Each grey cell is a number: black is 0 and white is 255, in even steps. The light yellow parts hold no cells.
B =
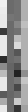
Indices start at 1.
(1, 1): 241
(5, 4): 176
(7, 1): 233
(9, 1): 44
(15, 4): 176
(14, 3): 113
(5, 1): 58
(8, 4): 176
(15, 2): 107
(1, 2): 107
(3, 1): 233
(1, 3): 113
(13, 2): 107
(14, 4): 176
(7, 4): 176
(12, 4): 197
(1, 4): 176
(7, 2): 107

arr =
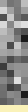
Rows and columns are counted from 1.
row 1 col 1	162
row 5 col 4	81
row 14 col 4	29
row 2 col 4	158
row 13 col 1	112
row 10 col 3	148
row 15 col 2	109
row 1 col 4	189
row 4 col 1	216
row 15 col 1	94
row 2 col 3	121
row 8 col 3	172
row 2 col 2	161
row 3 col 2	201
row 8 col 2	157
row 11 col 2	67
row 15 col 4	118
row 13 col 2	62
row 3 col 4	90

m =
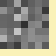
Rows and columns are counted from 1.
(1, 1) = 79
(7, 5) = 101
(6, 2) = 119
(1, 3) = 162
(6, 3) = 106
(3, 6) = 113
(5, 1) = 130
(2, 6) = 121
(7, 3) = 61
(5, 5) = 142
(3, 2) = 99
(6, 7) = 134
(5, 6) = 115

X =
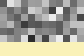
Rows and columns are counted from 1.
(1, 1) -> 92
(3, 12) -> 72
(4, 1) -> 154
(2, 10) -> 88
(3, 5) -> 92
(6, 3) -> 129
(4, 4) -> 60
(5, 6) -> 127
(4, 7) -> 111
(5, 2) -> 98
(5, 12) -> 171
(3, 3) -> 94
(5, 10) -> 158
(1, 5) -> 158
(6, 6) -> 178
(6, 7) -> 68
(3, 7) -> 190
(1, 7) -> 195
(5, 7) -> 136
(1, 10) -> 188
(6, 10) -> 83
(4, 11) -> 192

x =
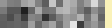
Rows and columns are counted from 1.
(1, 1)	149
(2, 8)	120
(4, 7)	136
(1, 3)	123
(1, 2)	127
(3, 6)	126
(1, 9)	111
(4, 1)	94
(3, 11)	147
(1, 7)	93
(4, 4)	97
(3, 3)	103
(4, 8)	163
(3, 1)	97
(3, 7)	50
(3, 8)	92
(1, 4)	160

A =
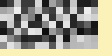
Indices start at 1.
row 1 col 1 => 32
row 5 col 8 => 154
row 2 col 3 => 239
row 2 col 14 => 179
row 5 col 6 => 220
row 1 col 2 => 64
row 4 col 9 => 36
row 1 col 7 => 21
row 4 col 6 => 45
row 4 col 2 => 202
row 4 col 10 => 227
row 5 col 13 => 47
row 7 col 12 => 185
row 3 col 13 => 223
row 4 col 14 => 22
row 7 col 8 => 88
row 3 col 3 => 51
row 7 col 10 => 152
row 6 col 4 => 32
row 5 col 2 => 70
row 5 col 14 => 28
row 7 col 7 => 213
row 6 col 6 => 41
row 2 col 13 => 237
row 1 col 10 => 42
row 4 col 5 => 42
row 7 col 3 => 195
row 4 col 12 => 60
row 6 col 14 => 182
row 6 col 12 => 218

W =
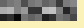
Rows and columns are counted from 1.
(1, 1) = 102
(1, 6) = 127
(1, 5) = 118
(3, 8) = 49
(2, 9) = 127
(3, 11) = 71
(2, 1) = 172
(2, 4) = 153
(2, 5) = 53
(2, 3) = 130

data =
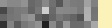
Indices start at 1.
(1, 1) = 146
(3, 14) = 117
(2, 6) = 119
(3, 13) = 178
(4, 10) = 151
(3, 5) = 148
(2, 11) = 133
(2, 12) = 121
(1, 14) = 128
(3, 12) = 82
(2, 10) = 135
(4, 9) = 100
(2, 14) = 115
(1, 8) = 112
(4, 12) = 108

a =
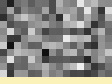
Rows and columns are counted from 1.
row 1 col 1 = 88
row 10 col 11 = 188
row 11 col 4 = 149
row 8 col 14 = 131
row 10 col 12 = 239
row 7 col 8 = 184
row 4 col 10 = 172
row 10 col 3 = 105
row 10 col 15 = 82
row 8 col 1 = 70
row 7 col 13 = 66
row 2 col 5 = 114
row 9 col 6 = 139
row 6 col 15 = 146
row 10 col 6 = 149
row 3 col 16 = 172
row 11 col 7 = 167
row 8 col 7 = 16
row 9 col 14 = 129
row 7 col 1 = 202
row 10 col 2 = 68
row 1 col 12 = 231
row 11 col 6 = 100
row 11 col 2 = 55
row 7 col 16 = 131
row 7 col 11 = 97
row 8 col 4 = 173
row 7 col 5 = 96
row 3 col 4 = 197
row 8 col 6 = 155
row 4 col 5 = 142
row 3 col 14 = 130
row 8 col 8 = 143
